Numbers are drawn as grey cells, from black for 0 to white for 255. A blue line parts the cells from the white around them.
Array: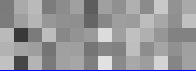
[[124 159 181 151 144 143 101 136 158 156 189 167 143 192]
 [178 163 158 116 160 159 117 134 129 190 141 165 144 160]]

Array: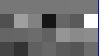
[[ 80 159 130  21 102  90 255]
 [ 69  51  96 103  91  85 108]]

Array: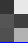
[[85 63]]

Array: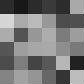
[[214 170 187 152  77  79]
 [ 86 158 167 169 142 121]
 [132 162 148 103  52 188]]

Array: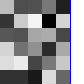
[[ 53 203 244   4 212]
 [212 114 144  43 169]
 [ 49  49  25 219 103]]

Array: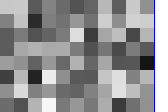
[[129 194  43 126 114 151 114 206 142 209 206]
 [ 92 168 177 170 171 124  81 118  74 124  90]
 [ 64 183  35 236 143  90  88 197 222 130 183]
 [108  82 180 246 121 151 120 173  59 112 146]]

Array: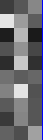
[[228 156  93]
 [ 82 147  71]
 [113  93 103]
 [ 90 137  86]
 [ 98  78 161]]

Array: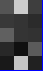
[[56 52 43]
 [40 16 91]]
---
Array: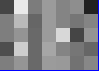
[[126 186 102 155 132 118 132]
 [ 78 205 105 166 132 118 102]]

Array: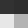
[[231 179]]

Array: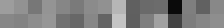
[[135 131 141 150 113 103 135 100 196  95 126 161  67 125 134 142]]

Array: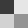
[[210 148]]

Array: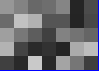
[[107 193 177  85  85  36  71]
 [179  68  42  50  36 171 189]]

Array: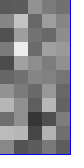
[[133 194 103 157 134]
 [123 236 107 160 153]
 [102 113 134 129 117]
 [182 144  94 183  99]
 [187 183  70 178 111]]

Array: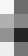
[[176 135]
 [238 119]]

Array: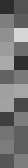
[[127  92]
 [156 109]
 [ 98 121]
 [162  72]
 [115  95]
 [ 86 126]]
